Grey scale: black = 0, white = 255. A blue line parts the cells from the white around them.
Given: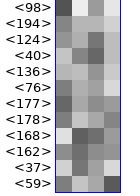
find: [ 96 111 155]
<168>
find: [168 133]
<178>
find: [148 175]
<124>
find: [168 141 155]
<177>
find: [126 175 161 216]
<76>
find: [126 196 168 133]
<178>

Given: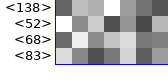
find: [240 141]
<68>
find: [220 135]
<83>

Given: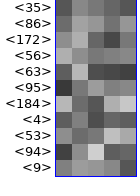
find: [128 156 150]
<9>
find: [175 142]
<56>
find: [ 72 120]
<172>

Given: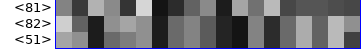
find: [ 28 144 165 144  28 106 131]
<82>
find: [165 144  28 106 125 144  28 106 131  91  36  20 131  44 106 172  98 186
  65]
<51>
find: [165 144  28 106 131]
<82>
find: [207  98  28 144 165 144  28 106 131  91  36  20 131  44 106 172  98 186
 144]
<82>
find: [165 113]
<81>

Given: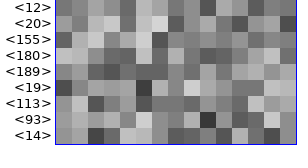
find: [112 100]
<189>
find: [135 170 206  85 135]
<155>
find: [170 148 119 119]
<19>
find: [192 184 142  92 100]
<14>
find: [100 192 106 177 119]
<180>
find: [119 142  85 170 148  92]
<12>
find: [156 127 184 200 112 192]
<20>

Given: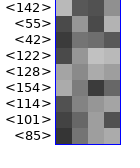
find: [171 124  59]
<154>
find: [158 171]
<85>
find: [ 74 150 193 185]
<122>
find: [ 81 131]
<114>

